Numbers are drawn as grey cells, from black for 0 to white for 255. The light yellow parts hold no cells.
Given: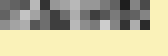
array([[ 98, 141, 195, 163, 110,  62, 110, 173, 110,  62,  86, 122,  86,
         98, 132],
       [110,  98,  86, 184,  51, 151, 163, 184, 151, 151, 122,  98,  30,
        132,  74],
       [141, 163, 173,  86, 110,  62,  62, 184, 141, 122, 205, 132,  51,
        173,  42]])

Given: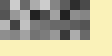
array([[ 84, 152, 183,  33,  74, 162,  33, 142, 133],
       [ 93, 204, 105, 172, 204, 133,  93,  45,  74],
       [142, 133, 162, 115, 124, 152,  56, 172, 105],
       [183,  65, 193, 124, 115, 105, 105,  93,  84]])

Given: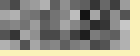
array([[ 83,  53, 166, 144,  73,  73, 115,  62,  30, 124, 104,  95, 177],
       [104,  73, 144, 156, 177,  95, 144, 104,  95,  53, 104,  62, 156],
       [124, 134, 115, 156,  95, 115, 166, 134,  95,  42,  53, 144, 199],
       [166, 177, 124, 115,  83, 115, 134, 189,  19, 166,  62, 144,  83],
       [177, 156,  83, 166, 124, 134,  95, 124, 134,  73,  83, 156, 177]])

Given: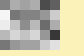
array([[119, 151, 162, 162, 204, 225],
       [131, 173, 162, 173,  76,  96],
       [185, 214, 195, 214, 151,  55],
       [236, 195, 141, 185, 108, 173],
       [245, 119, 131, 131, 151, 204]])

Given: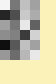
array([[ 15,  88, 192, 161],
       [ 37,  78, 201, 172],
       [141, 129,  59, 210],
       [152, 108, 183, 232],
       [161, 119, 232,  98],
       [244, 119, 192, 161]])

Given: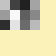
array([[ 45, 227, 107, 186],
       [155, 248,  95, 136],
       [195,  65,  33, 164]])
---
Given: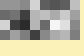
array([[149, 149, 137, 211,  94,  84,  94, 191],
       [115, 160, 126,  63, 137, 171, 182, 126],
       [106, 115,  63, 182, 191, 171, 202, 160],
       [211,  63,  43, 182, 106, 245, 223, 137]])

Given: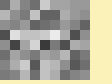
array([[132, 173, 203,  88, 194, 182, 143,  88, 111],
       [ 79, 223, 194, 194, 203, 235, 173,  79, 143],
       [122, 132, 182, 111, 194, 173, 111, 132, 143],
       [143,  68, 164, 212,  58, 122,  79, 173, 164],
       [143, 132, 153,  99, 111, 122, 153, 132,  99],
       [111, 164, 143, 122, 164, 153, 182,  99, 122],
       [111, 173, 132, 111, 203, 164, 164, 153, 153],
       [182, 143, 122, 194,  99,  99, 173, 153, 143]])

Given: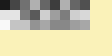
array([[249, 196, 196, 147, 167, 136, 136, 158, 167],
       [228, 228, 125,  90, 207, 158, 125, 207, 216],
       [ 26,  70, 113, 176, 102,  61, 176, 102,  80]])

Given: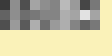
array([[ 99, 142, 110, 120, 132, 132, 174, 164, 226, 164],
       [ 79, 154,  90, 174, 110, 154, 174, 132,  99, 120],
       [ 58, 142,  79, 164, 142, 132, 186, 154,  70, 120]])

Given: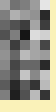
array([[114,  81, 196, 136, 196],
       [146, 103, 186, 165, 156],
       [126, 176, 156, 146,  41],
       [165, 114, 126, 156, 229],
       [136,  61, 114, 165,  70],
       [136,  70, 103, 103,  41],
       [ 91,  41,  91,  52, 186],
       [126,  31,  81, 186,  52],
       [103,  81,  61, 165,  61],
       [ 81, 126,  21, 220, 208]])

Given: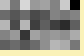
array([[191, 119, 215, 153, 162, 131, 203,   0],
       [182,  74, 182,  62,  95,  62,  43,  95],
       [107,  86, 107,  74,  86, 131, 119, 131],
       [ 95, 107,  86, 107, 143, 182, 171, 119],
       [131, 153,  53, 162, 143, 153, 143, 171]])

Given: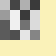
array([[ 91,  79, 229, 133],
       [197,  69, 176,  58],
       [ 91, 240, 114, 219],
       [155, 240,  58, 219]])

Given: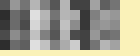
array([[ 86, 151, 116, 181, 128,  86, 181,  66,  66, 162,  95, 116],
       [ 75, 140, 107, 193, 128,  86, 181,  75,  66, 151, 107, 116],
       [ 45, 107,  95, 223, 193, 128, 171, 204,  66, 116, 181, 162],
       [ 45, 107,  86, 223, 181, 116, 181, 171,  55, 128, 162, 151],
       [ 55, 107,  75, 214, 171,  95, 193, 140,  55, 140, 151, 140]])
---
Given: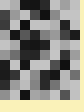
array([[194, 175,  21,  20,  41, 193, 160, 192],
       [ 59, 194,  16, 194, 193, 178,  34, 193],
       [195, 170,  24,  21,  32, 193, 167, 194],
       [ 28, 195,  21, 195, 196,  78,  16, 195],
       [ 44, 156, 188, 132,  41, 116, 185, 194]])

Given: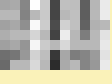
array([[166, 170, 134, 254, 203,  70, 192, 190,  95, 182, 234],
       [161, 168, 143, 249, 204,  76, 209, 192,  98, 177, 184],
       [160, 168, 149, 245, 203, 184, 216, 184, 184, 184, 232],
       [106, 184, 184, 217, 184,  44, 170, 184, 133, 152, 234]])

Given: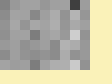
array([[131, 153, 161, 162, 151, 160, 161,  63, 157],
       [147, 167, 149, 167, 163, 174, 150, 169, 160],
       [153, 159, 145, 152, 159, 139, 178, 172, 152],
       [163, 157, 159, 125, 161, 174, 175, 202, 146]])

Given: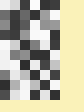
array([[240, 215,  61, 251,  52,  61],
       [138,  56,  89, 247, 146, 153],
       [248, 208,  50, 126, 235,  60],
       [241, 247,  45, 236,  68, 195],
       [ 47, 177, 243, 190,  54, 247]])

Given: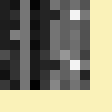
array([[ 31,  19, 118,   5,  36, 116,  87, 111,  83],
       [ 29,  27, 118,  14,  36, 116,  97, 101,  83],
       [ 31,  27, 118,  11,  36, 116,  95, 110,  83],
       [ 31,  48, 118,  26,  36,  34,  97, 243, 121],
       [ 56,  26, 118,   2,  56, 134,  82, 115,  83]])

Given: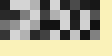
array([[ 26, 211, 212, 179,  26, 213,  31,  75,  29,  23],
       [114, 147, 211, 165,  19,  18, 212,  31, 209,  17]])

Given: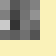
array([[148,  87, 111, 129],
       [202,  51, 122, 105]])

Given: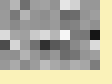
array([[151, 182, 111, 158, 162, 147, 229, 210, 152, 151],
       [154, 138, 152, 149, 146, 154, 126, 131, 156, 144],
       [ 76, 213, 154, 113,  48,  89, 102, 137, 158, 218],
       [152, 170, 138, 156, 187, 168, 155, 174, 166, 125]])
